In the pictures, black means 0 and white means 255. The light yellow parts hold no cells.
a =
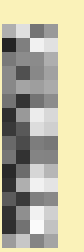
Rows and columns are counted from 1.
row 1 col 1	175
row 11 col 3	214
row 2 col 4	225
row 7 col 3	236
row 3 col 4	174
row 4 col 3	136
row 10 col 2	50
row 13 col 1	91
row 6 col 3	115
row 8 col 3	220
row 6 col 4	140
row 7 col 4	216
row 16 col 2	199
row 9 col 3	125
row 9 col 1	105
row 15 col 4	194
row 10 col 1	117
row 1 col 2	223
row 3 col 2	140

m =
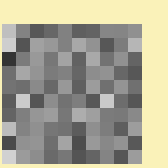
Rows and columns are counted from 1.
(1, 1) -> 191
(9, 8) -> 136
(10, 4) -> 106
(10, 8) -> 132
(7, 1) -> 100
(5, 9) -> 148
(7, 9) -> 121
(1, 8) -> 134
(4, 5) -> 129
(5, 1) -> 115
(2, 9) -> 124
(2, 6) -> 168
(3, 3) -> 153
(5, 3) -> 138
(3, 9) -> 145
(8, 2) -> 131
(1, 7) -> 99
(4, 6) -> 102
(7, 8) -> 123
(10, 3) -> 141
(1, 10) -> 144
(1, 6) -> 95
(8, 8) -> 125
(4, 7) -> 141
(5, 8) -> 112
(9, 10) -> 88
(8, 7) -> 143
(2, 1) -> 206
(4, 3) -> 148
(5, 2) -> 110
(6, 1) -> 92

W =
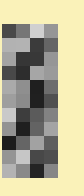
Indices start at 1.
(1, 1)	73
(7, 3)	91
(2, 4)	101
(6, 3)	32
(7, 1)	201
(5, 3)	31
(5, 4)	109
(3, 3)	56
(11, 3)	36
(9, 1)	29
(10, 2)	198
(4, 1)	73

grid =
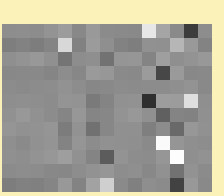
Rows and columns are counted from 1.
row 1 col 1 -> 141
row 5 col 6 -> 141
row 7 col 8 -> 135
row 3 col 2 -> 147
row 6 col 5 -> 148
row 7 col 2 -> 152
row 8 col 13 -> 105
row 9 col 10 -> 143
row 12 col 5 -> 152
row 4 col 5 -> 141
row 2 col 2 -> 130
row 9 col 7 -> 140
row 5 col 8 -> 137
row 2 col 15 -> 131
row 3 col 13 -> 143
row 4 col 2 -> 137
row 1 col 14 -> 60
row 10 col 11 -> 140
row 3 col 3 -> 152
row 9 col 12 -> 250
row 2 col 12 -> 144
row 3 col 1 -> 143
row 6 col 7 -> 122
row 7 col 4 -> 140
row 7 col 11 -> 144
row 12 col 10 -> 128
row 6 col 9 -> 145
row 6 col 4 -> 140
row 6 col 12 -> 157
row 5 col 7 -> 135
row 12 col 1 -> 125
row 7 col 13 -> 132
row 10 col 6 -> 145
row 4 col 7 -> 154
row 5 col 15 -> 137

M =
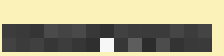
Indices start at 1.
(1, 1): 60
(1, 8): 49
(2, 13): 51
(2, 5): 61
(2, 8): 247
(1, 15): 68
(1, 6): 73
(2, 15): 58
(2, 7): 47

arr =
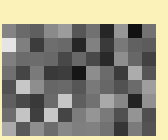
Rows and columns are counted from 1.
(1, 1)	132
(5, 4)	102
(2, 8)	58
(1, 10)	17
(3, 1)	127
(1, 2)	106
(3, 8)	41
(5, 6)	86
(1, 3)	95
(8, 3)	142
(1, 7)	113
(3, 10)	103
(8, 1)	170
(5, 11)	158
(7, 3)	63
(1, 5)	156
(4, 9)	59
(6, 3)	57
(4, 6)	22
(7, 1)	109
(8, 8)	114
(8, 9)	53
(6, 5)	198
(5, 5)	105
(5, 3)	142
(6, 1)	95
